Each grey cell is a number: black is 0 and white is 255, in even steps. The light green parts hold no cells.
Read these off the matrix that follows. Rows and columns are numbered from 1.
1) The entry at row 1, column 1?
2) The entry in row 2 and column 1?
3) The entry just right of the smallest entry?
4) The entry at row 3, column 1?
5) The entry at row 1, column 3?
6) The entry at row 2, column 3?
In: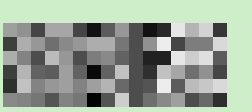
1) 159
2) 62
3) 84
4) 173
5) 69
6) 151

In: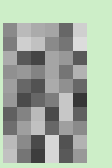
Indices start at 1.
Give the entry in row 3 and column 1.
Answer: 171
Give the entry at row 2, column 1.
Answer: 125
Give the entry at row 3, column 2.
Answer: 89
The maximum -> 220
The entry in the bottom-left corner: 193
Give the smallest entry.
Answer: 54
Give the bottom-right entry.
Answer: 152
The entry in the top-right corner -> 207
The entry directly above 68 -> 193
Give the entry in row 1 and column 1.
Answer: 138
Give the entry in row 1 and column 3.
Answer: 171
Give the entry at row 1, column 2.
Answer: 186

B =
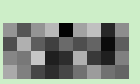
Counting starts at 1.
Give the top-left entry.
148
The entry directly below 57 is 156
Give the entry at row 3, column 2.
120
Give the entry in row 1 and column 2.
85
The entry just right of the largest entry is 31
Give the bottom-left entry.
170
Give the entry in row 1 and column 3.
148
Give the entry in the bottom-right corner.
100
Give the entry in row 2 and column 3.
93
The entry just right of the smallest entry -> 162
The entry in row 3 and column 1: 134

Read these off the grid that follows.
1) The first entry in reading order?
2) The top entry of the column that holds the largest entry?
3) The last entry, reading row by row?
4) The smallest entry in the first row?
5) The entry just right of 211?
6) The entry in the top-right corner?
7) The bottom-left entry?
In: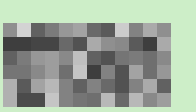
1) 143
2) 211
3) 157
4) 90
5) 97
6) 143
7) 176

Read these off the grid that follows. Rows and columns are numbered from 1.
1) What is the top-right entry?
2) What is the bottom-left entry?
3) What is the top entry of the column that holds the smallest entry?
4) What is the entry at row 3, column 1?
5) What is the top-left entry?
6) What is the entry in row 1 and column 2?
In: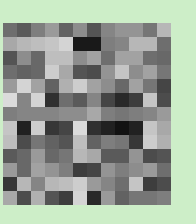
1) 183
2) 168
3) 148
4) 84
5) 110
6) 90

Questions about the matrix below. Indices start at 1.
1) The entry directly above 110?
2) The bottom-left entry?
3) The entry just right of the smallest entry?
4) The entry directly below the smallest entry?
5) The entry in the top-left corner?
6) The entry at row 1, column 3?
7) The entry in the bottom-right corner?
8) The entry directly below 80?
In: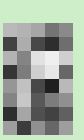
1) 138
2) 158
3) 185
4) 124
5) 185
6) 166
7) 158
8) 144

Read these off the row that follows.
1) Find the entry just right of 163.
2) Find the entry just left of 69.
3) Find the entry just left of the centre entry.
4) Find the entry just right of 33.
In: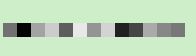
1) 204
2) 33
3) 232
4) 69

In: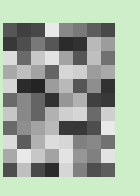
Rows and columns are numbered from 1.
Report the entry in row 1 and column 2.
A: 64
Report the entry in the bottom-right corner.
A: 93
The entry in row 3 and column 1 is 220
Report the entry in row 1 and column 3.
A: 72
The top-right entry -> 72
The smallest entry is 36
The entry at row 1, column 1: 86
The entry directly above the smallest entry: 163
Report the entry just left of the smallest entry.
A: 43
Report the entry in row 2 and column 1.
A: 56
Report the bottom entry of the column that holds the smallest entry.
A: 72
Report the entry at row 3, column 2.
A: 106
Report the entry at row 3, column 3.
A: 199
